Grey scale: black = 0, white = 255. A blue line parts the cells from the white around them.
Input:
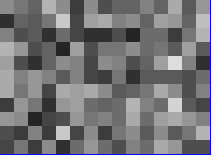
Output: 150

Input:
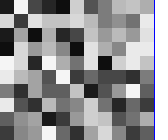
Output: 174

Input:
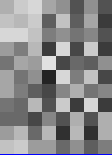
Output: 82

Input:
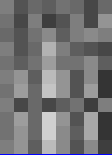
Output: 105

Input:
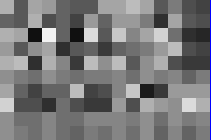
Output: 66

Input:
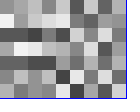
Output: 179

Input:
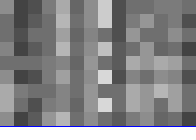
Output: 111

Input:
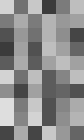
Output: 190
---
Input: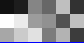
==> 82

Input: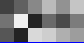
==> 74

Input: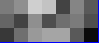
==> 123

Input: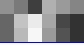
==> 71

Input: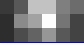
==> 117

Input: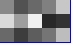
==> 40

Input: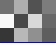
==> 217
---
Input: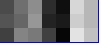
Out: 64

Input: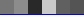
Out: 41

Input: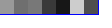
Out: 57

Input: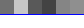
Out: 89

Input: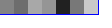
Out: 149

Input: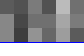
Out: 147
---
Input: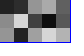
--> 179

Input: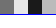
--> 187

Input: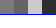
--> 46

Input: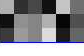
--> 102

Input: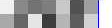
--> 210

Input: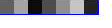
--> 35

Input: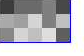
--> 95

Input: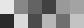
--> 195

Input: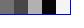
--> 244
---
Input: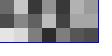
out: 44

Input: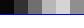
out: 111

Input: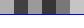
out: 154

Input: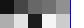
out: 226

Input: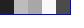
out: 188

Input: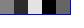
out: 42
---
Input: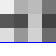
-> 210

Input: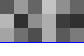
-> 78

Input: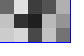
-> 72

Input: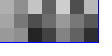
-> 36

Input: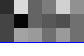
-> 154

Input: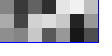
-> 200

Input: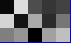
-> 0
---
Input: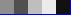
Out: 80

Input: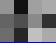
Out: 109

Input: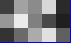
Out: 106

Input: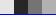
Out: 229

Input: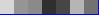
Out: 47

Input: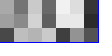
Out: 202
